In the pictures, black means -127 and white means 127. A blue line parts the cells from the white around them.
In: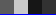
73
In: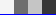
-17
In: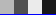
-47
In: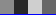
-87
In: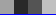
-86
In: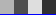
-49
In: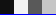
114
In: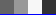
24
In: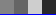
-26
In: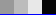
60
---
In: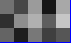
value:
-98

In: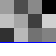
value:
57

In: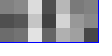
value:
-12

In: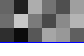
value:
-116

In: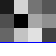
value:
67

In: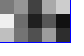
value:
-11

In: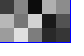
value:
96
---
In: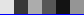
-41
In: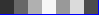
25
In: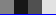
-104
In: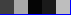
-122
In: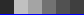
-13
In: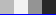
114
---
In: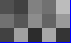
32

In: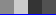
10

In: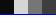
-116

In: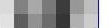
-20

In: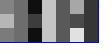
69

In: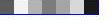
-3

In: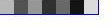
-79
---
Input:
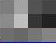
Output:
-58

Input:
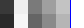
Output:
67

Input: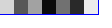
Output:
108

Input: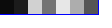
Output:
-42

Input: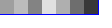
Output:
-71

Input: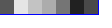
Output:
-54

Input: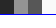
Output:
121
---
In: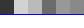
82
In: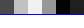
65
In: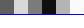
88
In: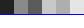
10
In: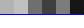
64
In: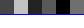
66
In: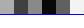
-63
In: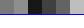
14
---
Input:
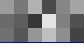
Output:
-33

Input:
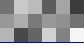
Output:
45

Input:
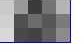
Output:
-47

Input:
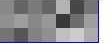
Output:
30

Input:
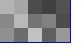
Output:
57

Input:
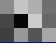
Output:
-120

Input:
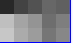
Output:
36

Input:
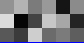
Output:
-122

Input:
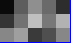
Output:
-13

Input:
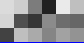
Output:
-48
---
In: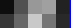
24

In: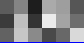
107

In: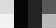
-120

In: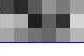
-32

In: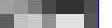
-77

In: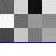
-18

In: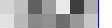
105

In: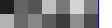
-7
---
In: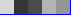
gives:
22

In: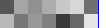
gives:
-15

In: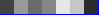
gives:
-84

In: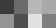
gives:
41

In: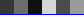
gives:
27

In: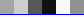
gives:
17

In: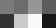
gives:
-35

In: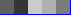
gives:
-4
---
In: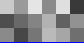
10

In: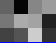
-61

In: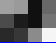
-86

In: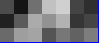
-21

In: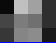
-72

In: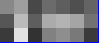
-69

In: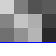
-15

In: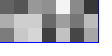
-3
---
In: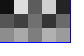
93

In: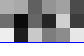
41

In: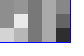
21

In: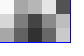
39

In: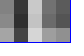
-72

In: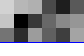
55

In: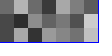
52
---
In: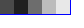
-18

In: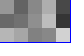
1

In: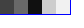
-111

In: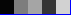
37

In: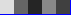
-90

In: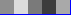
-5
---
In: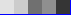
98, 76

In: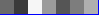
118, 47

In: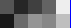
110, 63

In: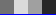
91, 32

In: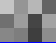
69, 55

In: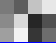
115, 103

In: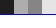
101, 45
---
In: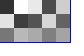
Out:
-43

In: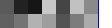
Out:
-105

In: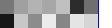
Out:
51

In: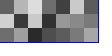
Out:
74

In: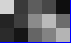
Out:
11

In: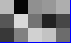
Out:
-12
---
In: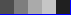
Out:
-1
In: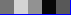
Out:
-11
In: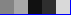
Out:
4
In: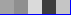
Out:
35
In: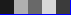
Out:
-22
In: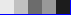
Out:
25
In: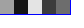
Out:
-18
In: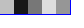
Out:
22
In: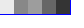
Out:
8
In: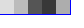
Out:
45
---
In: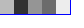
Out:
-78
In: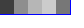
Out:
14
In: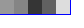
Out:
5
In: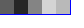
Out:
-89
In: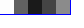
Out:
-30
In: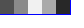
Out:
10
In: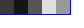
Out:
-106
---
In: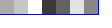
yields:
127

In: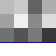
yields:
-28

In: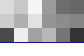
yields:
117

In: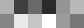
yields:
-22

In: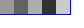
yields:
45

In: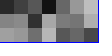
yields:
-40

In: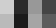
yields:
24

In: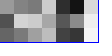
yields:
-5

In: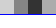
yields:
-76
